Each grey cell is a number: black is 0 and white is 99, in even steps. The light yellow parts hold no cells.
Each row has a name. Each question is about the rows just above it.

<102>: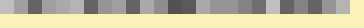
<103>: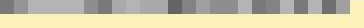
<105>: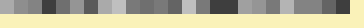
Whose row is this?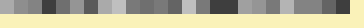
<105>
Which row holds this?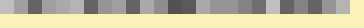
<102>
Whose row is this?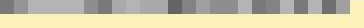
<103>

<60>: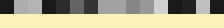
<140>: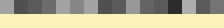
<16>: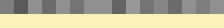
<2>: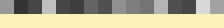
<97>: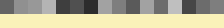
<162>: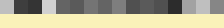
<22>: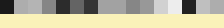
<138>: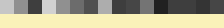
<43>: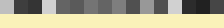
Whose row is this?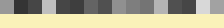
<2>
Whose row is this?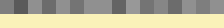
<16>
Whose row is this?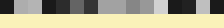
<60>
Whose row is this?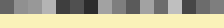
<97>
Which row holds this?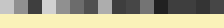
<138>

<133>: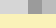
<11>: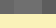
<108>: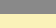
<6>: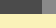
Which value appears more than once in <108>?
[53]
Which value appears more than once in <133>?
[83]
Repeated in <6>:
[29]
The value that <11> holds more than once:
[43]
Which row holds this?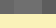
<11>
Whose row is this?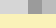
<133>

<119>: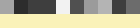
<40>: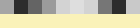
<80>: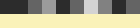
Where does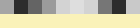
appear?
<40>
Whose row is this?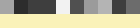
<119>
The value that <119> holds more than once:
[24]

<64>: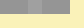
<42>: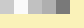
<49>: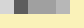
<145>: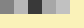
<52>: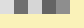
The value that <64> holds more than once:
[58]
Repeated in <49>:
[62]
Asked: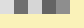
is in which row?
<52>

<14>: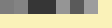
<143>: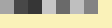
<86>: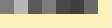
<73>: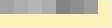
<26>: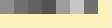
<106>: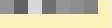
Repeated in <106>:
[58]
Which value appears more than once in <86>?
[48]
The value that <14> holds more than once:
[21]

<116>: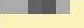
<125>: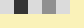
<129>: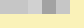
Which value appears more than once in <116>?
[66]
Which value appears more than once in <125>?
[85]
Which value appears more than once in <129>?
[77]
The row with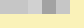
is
<129>
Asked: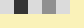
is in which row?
<125>

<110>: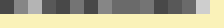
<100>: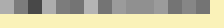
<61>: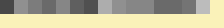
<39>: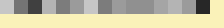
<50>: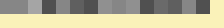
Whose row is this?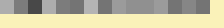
<100>
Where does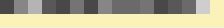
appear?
<110>
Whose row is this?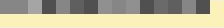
<50>

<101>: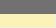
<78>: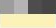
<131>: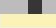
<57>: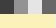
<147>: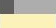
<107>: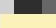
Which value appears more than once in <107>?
[18]
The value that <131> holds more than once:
[73]
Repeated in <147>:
[67]
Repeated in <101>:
[44]

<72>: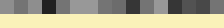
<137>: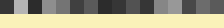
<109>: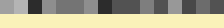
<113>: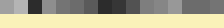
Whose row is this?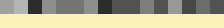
<109>
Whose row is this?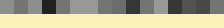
<72>

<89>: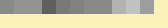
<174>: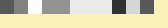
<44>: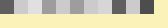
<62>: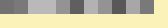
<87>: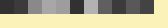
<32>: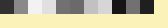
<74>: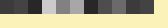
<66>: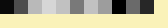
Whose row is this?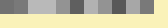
<62>
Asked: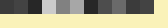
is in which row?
<74>

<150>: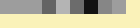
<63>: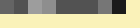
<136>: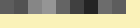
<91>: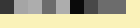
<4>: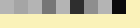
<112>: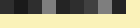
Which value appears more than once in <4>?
[70]
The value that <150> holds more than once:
[61]
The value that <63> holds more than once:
[32]
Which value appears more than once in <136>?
[36]
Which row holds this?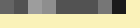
<63>

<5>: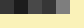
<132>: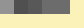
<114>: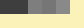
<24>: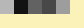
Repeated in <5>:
[21]
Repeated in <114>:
[24]

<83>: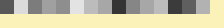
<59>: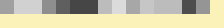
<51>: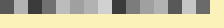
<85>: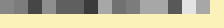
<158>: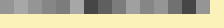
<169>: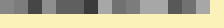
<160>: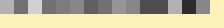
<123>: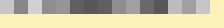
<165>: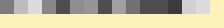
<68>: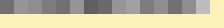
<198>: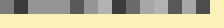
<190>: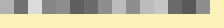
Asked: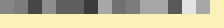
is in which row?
<85>
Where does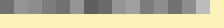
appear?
<68>
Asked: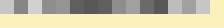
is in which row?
<123>

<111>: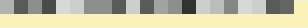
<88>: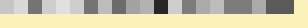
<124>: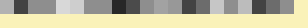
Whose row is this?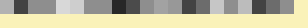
<124>
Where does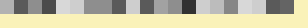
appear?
<111>
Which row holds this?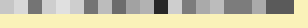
<88>

